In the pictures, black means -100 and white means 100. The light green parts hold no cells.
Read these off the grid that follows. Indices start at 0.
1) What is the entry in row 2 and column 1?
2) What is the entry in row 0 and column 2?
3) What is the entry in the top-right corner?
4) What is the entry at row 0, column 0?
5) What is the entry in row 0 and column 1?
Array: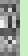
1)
-36
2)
6
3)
-4
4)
18
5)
18
